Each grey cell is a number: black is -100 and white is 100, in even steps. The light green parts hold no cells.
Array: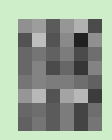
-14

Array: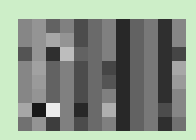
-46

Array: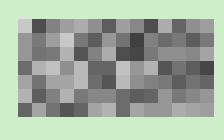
29

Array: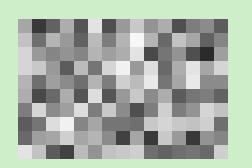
25

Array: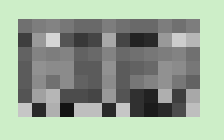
-12

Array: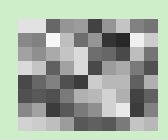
-9
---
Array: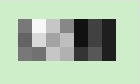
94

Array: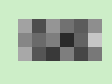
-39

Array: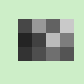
19

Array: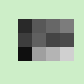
-31

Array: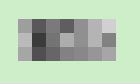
-31

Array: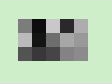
-90

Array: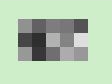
-24

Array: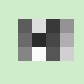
73
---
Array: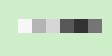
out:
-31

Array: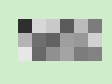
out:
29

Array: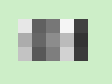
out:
-1

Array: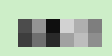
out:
26

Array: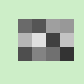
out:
3

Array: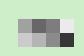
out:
42

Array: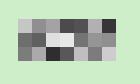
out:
50
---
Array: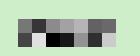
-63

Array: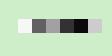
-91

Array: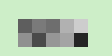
29

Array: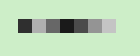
16

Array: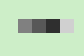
-63

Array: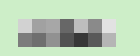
-30
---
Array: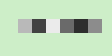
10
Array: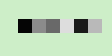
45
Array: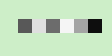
-89
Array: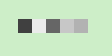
40
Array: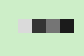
-79
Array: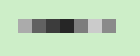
8
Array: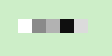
72
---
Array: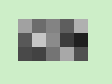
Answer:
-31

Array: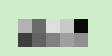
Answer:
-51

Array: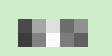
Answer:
-53

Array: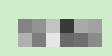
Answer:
38

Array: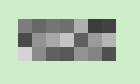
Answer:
-42

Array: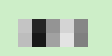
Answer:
48

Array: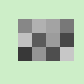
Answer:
51

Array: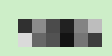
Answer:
71

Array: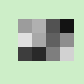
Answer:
76

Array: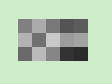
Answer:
40
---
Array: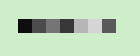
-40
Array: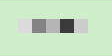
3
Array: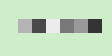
-43
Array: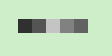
-34
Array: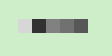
-61
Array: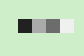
33
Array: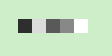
72
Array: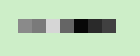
-4
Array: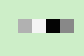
91
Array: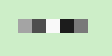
-39
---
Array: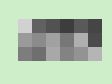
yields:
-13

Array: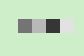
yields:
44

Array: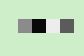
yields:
-93

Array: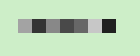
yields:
-59

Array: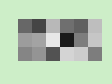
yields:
16

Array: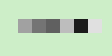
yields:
-9
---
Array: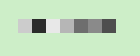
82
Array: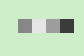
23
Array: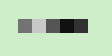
-33
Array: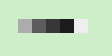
-57
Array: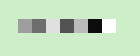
76
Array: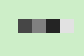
-72
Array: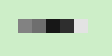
-82
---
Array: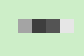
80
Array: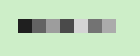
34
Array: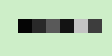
-52
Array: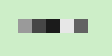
-23
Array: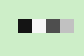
51
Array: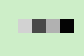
-97
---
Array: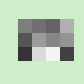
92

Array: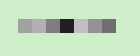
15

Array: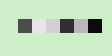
44

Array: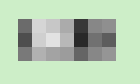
6

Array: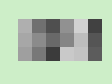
53

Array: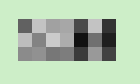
20

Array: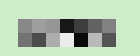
45
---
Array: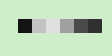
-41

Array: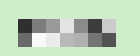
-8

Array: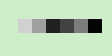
-3

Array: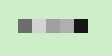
37

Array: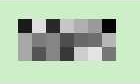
79

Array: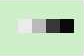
-56
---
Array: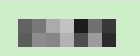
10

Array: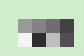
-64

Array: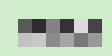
57

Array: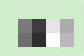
-64

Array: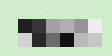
-69

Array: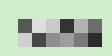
-44

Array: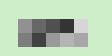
-48
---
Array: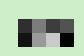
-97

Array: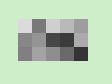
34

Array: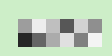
91

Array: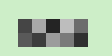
-62

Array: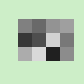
-6

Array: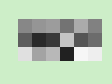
-15

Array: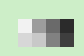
-51
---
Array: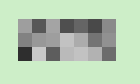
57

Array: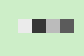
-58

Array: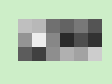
-50

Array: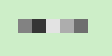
-58

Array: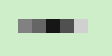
-21

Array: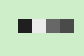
84
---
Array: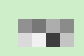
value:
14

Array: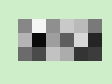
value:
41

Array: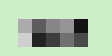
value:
34

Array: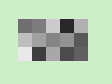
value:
49

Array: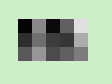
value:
-64

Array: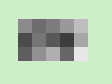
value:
-41

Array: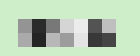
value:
16

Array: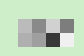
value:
47

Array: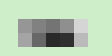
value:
18
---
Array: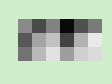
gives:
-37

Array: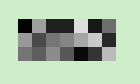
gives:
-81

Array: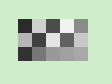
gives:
90

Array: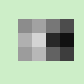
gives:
-7

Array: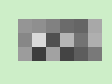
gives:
-21

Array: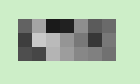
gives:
-29

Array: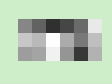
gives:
-17

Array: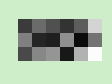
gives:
-27
